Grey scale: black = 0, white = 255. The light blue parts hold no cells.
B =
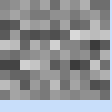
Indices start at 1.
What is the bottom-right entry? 110
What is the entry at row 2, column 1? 144
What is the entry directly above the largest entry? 101
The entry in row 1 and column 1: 133
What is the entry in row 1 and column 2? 144
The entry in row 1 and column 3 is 164
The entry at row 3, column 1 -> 79
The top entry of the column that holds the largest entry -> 144
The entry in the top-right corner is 110
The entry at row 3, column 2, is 90
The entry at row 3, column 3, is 176
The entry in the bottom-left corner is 122
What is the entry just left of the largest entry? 101

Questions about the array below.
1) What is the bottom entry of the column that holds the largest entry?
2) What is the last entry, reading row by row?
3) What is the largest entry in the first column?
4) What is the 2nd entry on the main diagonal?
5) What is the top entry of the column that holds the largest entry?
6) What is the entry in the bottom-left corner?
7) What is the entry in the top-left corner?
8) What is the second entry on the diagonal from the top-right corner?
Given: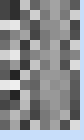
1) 163
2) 219
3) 230
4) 47
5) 47
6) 99
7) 69
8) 121

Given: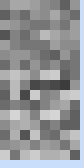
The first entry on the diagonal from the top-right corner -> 149
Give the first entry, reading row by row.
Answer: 140
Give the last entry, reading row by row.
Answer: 96
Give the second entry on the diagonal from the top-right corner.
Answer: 130
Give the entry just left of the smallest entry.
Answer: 72
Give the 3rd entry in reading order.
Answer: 167
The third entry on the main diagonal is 130
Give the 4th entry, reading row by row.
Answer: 158
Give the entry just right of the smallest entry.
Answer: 149
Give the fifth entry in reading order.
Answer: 140
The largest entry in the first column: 204
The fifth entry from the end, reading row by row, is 204
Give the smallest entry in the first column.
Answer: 84
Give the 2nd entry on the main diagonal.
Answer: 130

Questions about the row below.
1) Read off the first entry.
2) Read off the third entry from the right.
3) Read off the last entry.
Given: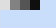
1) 222
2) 130
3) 15

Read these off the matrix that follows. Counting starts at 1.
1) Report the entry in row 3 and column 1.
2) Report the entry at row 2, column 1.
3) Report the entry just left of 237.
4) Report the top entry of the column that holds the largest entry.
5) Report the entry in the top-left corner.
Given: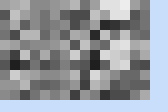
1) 126
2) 85
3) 225
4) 237
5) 159

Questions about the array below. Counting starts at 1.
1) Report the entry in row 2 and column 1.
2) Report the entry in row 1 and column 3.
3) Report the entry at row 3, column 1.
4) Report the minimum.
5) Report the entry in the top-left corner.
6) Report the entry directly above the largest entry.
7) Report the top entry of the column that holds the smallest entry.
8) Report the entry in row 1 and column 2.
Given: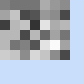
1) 163
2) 117
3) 62
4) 51
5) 129
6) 163
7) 117
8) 117

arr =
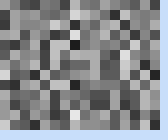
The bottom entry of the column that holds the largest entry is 182
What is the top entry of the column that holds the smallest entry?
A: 182
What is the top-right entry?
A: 68
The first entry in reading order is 162
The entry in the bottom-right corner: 48
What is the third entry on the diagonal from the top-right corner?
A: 143
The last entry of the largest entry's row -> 80
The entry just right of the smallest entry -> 123
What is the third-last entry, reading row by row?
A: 91
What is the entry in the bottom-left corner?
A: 203
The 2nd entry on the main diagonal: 162
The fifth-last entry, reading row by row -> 91
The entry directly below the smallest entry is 182
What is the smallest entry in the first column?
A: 58
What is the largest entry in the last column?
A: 182
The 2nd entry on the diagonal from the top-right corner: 123
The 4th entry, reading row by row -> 68
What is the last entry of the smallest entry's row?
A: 173
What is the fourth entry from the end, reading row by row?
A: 162
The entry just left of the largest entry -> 80
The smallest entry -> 28
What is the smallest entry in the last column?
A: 37
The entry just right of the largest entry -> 113
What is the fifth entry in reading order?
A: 123
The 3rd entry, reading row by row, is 80
